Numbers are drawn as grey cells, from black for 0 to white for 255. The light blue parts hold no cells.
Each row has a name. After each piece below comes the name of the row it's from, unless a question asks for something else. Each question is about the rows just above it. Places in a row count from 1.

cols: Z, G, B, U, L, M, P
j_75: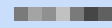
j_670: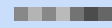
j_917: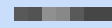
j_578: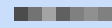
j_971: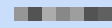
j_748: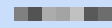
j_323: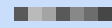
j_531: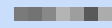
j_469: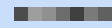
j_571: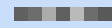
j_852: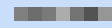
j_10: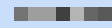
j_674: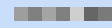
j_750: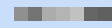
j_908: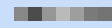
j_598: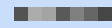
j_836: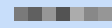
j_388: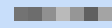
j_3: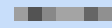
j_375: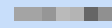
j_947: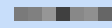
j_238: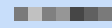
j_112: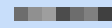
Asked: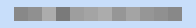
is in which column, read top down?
B
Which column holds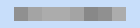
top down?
B
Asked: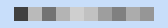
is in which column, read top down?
L
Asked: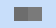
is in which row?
j_852
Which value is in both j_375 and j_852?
[150]
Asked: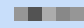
j_836

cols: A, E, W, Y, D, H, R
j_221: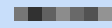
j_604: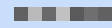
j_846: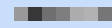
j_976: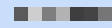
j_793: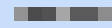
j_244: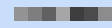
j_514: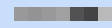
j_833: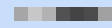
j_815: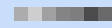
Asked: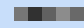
j_221
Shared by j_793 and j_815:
[75]
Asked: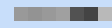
j_514
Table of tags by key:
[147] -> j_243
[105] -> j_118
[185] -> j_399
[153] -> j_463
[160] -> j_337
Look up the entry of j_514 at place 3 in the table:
j_463

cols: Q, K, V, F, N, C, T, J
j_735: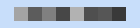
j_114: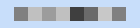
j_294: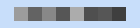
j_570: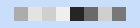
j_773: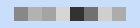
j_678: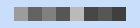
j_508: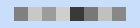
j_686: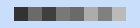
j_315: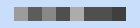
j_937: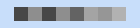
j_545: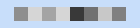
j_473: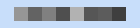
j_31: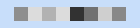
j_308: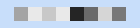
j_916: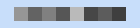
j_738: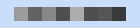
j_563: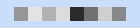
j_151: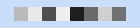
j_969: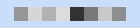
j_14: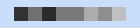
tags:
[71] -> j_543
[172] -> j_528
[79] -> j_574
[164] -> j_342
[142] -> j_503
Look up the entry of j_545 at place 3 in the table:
j_342
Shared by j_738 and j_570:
[172]
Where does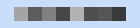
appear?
j_735
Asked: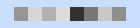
j_969
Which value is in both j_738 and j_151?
[79]
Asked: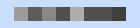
j_315
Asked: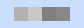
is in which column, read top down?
V

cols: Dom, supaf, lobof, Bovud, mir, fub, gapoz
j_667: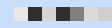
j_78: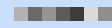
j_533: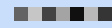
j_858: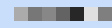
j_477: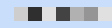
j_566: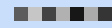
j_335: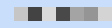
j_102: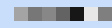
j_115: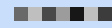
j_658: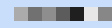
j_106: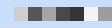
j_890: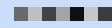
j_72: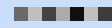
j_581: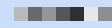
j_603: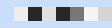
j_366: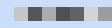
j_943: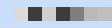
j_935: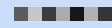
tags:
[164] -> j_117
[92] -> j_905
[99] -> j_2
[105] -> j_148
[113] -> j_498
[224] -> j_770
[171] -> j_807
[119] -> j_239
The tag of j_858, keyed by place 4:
j_2
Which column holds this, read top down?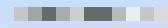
Dom
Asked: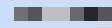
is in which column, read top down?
supaf
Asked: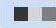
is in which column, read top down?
gapoz
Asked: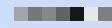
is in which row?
j_102

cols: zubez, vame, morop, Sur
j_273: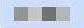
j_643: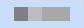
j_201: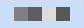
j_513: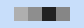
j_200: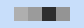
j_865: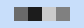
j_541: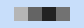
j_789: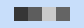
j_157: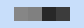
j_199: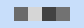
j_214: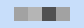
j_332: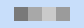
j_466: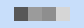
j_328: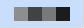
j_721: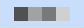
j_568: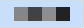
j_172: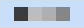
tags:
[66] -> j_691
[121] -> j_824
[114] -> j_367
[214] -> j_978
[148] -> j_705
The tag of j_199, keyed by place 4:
j_367
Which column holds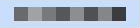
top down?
zubez

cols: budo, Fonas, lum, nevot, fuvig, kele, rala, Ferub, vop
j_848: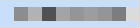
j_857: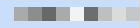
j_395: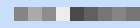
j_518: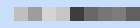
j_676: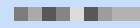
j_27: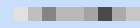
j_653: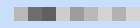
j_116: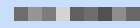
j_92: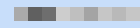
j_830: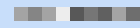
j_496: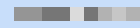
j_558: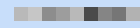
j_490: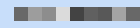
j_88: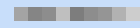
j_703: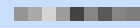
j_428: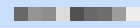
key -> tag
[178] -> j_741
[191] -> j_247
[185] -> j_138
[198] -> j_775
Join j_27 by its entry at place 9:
j_775
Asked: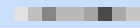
j_27
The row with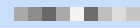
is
j_857
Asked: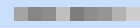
j_88

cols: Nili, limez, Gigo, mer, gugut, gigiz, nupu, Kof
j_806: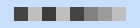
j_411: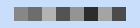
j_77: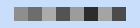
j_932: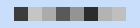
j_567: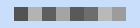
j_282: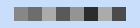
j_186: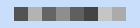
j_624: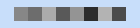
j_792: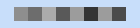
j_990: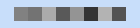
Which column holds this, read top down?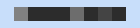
gigiz
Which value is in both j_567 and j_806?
[156]
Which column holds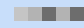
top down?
limez
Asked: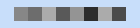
j_282

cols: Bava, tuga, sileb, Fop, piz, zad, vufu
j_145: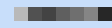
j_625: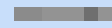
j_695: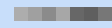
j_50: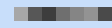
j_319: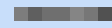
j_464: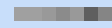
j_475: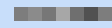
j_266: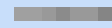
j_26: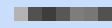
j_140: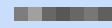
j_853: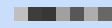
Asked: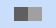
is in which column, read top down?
tuga
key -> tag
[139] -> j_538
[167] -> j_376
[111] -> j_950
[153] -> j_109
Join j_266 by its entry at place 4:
j_538
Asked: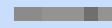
j_625
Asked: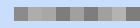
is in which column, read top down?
Bava
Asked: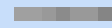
j_266

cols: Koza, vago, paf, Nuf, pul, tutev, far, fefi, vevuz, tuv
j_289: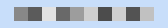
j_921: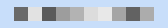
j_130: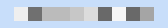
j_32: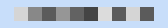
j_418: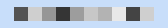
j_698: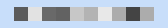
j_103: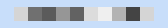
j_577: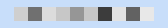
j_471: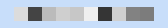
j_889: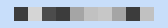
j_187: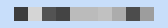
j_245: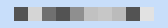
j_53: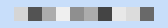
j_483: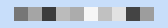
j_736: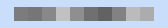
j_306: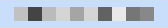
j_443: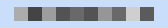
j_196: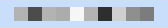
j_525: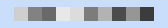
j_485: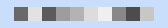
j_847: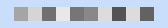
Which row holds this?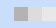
j_921
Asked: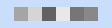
j_306
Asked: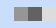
j_103
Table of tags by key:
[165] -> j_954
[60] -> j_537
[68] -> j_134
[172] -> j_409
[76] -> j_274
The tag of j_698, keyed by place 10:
j_409
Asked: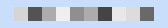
j_53
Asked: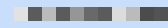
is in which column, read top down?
paf
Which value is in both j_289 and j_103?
[91]

